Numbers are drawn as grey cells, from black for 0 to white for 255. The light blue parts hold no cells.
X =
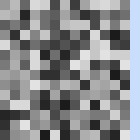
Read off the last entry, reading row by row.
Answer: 226
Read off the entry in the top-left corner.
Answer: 152
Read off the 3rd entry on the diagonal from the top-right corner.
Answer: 198
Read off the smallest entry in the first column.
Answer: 37
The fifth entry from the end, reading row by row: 174
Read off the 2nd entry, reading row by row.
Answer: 186
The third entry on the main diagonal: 82
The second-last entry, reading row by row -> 37
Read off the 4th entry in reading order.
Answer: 217
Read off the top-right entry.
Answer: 132
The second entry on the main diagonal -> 174
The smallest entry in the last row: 27
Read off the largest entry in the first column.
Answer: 217
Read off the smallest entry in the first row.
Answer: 60
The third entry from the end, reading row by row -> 72
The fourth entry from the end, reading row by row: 186
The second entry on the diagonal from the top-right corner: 93

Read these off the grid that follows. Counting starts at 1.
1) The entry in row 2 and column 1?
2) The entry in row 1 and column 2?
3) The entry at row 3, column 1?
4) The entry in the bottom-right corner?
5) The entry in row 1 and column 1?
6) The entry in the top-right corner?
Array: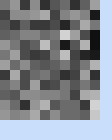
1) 66
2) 150
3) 86
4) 199
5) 119
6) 159

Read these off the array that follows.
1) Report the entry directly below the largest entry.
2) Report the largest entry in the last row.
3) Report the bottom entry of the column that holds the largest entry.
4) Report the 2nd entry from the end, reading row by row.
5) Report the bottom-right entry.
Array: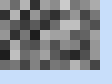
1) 99
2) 180
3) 108
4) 130
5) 69

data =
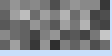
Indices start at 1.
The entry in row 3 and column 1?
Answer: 88
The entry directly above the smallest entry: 149
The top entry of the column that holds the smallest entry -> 78
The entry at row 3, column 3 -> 98
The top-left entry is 119
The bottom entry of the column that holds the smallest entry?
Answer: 46
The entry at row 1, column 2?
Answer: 149
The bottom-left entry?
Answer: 98
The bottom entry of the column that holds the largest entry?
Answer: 108
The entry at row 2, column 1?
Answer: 98
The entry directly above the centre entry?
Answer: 128
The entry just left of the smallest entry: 149
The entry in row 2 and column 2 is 160
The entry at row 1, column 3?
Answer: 128
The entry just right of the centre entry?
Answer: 160
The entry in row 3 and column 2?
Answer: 108

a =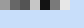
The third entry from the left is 84
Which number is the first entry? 155
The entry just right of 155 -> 103

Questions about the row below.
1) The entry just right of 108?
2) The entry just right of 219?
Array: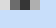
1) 54
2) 108

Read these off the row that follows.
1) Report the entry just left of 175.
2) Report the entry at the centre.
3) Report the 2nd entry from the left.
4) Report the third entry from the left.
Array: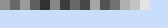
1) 114
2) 104
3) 104
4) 154

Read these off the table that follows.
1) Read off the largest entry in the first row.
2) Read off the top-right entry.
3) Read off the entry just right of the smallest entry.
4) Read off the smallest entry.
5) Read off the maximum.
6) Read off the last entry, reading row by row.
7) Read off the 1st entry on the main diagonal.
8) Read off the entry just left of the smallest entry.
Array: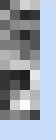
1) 210
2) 192
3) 231
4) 29
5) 251
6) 64
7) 64
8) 41

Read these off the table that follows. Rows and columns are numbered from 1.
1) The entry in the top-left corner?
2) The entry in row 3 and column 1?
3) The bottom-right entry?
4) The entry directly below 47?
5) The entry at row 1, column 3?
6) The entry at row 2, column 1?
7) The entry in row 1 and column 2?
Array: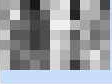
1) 164
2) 164
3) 164
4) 35
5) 69
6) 142
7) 175

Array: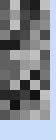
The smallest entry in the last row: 84
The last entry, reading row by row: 152
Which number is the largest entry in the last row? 181
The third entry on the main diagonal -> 61
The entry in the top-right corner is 191
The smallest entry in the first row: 28
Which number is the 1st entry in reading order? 84
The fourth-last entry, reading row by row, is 118

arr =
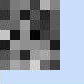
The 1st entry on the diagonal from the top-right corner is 132
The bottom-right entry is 61
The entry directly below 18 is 156
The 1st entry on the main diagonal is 73
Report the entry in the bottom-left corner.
113
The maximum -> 207
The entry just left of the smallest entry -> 144
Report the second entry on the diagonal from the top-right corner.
38
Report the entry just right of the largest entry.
103
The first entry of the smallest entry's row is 197
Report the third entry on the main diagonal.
156
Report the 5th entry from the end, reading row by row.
166
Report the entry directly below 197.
27
